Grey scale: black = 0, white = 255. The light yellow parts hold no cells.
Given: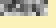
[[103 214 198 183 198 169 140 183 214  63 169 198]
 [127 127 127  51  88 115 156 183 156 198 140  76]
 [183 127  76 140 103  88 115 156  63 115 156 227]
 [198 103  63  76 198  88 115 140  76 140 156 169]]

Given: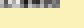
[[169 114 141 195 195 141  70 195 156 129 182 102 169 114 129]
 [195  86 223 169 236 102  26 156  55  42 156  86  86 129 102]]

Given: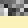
[[ 94 107 107 119 185 161  80]
 [161  37 107 161 131 119 211]
 [173 224  49  80 145  94 145]
 [185 240  64  49  94 199  49]]

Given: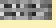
[[114 158 171 129 171 171 171 114 158 158 144 114 100]
 [129 129 158 144 129 158 158 129 158 171 129 114 114]
 [158 144 144 171 144 144 144 129 129 129 144 158 114]
 [203  46  58 218  58 187 114  71  34 203 100 100  71]
 [218  71  71  46 218  71 144  84  34 187 187 100  84]]

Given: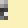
[[ 50  63]
 [ 76 228]
 [116  88]
 [158 130]
 [197 170]]

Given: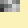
[[ 47 146 172 196 172]
 [ 75 104 132 210 184]
 [132 159 210 146 117]]

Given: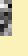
[[ 30  56 189]
 [ 42 149 163]
 [ 80  94  68]
 [ 94  30  68]
 [109 176 137]
 [137 149 125]
 [176  80 109]
 [202 109 125]
 [244 215  14]]

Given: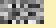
[[ 77  91   8 228  77 201  38 242 228 117  50]
 [ 91 172 117  91 172 117 104 142 142 157 129]
 [104 157 129 104 172 104 104 129 129 172 142]
 [142 129 142  91 117 157 117 142 157 157 129]
 [157 172 228  24 213  77 188  50  64  50 172]
 [201 213 117  64  50 188 201  38  64 188 201]]

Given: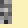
[[ 66 125  94]
 [ 79 165 152]
 [ 94 110 110]
 [152 125 138]
 [165 194 125]
 [181  39 138]]
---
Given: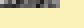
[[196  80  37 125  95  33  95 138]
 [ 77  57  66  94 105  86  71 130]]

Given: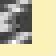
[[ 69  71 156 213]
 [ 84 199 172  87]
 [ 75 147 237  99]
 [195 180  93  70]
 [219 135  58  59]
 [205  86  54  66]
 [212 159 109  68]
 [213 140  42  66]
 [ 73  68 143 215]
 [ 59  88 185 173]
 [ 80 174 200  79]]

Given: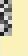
[[194 168]
 [ 54 125]
 [230  83]
 [ 37 181]
 [ 58 119]
 [105 228]
 [221  57]
 [201 159]
 [ 32 171]]

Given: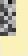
[[144  22]
 [ 73 157]
 [ 74 205]
 [168 178]
 [ 76  98]
 [ 63 177]
 [121  67]
 [189  68]
 [ 62 184]]

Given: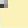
[[206]
 [ 61]]

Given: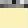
[[173 168 141 171]
 [ 79 123 144  54]]
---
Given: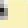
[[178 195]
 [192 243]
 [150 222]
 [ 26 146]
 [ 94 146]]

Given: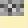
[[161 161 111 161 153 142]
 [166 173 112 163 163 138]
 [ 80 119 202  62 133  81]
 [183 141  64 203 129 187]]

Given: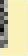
[[ 96 172]
 [ 50 187]
 [114 171]
 [ 30 200]
 [110  73]
 [ 76 172]
 [109  58]
 [ 48 161]
 [  6 157]
 [ 91 151]
 [173 148]
 [104  93]]

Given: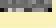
[[ 14  78 206 129 189 182  62  64 137 141 148  92   4]
 [108 105 134  93 122 112 104 125 145  98  86 139 123]
 [109 107 108 104 106 108 110 118  97 108 103 106 102]]

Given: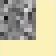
[[119 100 147 118 133 198 146  81 118]
 [117  52 177 138 120 144 172 189 151]
 [122 167 148 121 146 152 103 197 134]
 [148 188 108  89  94 127 223 173  74]
 [126 130 121 128  98  79 162  59 121]
 [172  19 128 119 165 116 164  72 118]
 [139  94 124 115  85 183 153 105 109]
 [160 147 116 119  96 146 147 162 114]
 [161 146  99 132 115 118 183 195 126]
 [ 67 111 139 140 139 131  76 129 147]]

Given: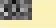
[[109  70  74 124  97 108 127  78]
 [113 146  85  13  90 139  85  78]
 [147  63  67 137  64 124 129 112]
 [201  30  73 157  32 172 144  62]
 [ 82 195  82  49 107  70  97  87]]
